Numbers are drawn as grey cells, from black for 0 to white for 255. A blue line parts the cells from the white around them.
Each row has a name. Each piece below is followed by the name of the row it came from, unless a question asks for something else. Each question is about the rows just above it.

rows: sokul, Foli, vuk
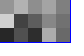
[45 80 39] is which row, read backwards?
vuk
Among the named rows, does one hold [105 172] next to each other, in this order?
no
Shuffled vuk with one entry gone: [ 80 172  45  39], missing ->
[105]
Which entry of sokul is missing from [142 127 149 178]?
[164]
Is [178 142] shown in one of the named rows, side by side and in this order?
yes
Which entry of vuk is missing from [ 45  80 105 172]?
[39]
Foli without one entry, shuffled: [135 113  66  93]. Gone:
[208]

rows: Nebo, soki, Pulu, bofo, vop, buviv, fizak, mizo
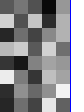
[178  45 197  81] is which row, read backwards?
soki
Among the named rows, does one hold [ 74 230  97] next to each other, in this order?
no

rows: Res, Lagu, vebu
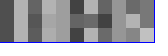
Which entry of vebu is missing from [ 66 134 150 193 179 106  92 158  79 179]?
[173]
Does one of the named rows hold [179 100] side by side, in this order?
yes
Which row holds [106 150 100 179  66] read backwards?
Res
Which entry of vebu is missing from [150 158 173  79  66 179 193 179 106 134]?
[92]
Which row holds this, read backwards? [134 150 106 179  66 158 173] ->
vebu

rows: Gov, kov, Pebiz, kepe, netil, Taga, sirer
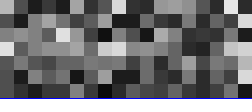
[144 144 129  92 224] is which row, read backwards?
kepe
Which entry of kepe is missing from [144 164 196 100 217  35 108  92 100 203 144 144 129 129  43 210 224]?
[136]
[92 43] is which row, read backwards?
sirer
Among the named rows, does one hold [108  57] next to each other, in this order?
yes
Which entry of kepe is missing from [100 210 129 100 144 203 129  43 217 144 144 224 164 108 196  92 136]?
[35]
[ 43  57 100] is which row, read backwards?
sirer
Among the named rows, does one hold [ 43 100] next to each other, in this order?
yes

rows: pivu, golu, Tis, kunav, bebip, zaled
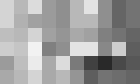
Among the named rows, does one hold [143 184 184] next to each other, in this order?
yes
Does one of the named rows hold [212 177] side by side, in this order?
yes
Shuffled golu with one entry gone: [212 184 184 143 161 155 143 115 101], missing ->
[177]
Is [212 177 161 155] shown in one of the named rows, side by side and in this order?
yes
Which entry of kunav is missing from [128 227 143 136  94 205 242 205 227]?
[197]

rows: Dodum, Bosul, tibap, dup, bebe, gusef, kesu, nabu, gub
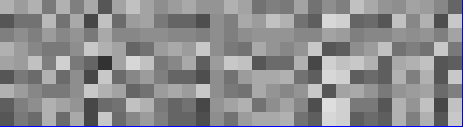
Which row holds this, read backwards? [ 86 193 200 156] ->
bebe
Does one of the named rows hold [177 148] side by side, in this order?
yes
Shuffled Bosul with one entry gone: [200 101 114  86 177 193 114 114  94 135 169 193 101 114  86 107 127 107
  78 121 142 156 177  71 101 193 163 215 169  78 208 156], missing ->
[185]
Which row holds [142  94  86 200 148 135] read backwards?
dup
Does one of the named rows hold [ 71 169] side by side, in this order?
no

